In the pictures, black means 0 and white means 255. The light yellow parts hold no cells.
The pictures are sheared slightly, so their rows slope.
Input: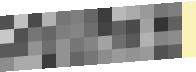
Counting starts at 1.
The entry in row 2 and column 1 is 199
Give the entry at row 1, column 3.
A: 75
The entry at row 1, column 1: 81
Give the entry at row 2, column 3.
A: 118
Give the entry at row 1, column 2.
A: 193
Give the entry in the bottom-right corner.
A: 96
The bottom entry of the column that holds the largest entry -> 140
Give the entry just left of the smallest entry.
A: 162
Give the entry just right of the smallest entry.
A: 96
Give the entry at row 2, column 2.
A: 81
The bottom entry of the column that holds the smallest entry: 81
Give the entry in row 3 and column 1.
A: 89

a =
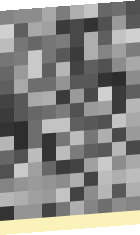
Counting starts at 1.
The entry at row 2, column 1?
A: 208
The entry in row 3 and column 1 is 188
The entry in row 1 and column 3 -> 140
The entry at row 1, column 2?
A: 140
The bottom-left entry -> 51
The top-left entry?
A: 132
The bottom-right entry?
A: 132
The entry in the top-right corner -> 81
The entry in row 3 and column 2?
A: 118

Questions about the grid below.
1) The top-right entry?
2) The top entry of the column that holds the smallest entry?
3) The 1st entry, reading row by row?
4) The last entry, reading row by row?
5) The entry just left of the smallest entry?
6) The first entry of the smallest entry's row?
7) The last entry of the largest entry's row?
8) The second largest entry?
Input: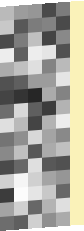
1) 124
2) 150
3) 186
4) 171
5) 52
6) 68
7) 103
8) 245

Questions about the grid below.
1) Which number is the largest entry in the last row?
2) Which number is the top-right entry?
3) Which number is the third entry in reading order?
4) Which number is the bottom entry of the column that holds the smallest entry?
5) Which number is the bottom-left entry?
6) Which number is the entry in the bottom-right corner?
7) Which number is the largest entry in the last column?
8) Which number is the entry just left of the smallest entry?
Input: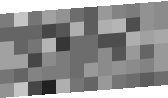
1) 197
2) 139
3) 117
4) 33
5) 146
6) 109
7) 168
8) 70

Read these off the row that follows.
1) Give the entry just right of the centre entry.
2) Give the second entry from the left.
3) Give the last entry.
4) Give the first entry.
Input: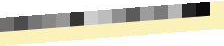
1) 143
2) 76
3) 12
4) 111

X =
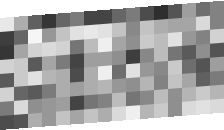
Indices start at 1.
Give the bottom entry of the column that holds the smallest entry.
202
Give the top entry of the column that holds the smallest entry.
46
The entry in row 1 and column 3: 96
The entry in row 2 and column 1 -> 62
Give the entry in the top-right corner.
130
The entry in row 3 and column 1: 54
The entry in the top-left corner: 232
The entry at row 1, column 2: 173
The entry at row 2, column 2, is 102
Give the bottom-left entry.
76
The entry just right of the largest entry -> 151
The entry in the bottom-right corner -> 218
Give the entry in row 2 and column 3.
246
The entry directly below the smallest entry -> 173
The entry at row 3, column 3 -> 210

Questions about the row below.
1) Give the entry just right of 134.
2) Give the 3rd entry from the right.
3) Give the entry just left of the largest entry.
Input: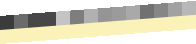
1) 161
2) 134
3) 71

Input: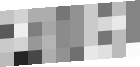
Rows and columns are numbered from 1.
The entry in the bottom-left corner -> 187
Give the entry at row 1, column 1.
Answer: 195
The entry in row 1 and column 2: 210
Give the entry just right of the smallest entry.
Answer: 71
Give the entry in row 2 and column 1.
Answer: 90
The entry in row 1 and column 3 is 173
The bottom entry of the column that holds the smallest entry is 36
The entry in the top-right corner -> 132
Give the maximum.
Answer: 251
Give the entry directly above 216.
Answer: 118
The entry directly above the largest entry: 132
